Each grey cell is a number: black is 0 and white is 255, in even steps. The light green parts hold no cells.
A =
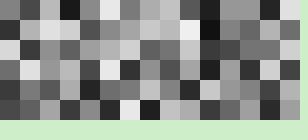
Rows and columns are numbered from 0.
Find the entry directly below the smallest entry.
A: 59
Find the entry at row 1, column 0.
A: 51
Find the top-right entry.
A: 224
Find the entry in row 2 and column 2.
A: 144
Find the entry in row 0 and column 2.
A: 186
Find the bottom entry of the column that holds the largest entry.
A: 173
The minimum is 17
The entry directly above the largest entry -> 88
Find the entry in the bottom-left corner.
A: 73
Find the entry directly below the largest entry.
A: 200
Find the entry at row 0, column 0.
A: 130
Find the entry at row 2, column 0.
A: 216
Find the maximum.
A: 239
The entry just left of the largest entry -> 186
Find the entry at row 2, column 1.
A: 59
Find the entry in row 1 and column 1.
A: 180

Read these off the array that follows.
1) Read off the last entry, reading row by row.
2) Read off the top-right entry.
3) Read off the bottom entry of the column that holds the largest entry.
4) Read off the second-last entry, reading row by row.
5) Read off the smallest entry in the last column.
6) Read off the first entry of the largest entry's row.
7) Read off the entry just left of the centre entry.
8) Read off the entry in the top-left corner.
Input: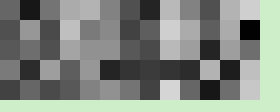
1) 199
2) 207
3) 213
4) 110
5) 2
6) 66
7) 145
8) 102

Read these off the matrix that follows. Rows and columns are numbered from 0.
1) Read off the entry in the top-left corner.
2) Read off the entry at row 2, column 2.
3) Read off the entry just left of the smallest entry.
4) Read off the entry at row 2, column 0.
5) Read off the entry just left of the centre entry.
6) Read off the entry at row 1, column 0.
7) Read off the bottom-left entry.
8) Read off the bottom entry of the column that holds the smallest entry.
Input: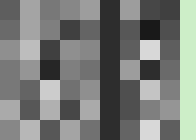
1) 94
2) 64
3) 87
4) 143
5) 127
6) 106
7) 135
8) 216

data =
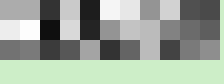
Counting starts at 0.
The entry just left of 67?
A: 187
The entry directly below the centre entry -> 51
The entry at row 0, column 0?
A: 172
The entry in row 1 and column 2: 15
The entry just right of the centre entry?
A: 195
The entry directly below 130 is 67
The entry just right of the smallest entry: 217
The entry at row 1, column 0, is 237
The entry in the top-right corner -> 74
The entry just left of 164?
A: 87

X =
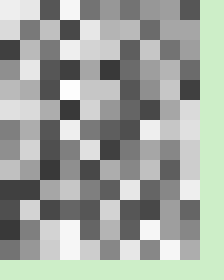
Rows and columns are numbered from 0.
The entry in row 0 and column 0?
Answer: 238
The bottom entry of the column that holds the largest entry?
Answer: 246
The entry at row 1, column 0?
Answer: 218
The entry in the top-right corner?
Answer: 86
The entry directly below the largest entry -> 57
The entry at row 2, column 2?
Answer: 121
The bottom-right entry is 173
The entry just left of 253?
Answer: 79
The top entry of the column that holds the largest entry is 246
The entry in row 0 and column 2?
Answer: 86
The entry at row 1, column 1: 121
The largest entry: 253
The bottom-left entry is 115
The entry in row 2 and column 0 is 64
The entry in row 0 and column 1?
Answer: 231
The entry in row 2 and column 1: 186

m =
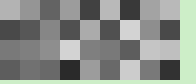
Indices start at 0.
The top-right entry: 185
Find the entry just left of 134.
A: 87
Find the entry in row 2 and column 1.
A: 127
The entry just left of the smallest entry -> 105
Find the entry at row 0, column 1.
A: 149
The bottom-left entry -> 93
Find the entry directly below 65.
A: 171
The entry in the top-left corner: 179
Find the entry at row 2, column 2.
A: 142
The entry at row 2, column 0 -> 121
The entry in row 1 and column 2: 134
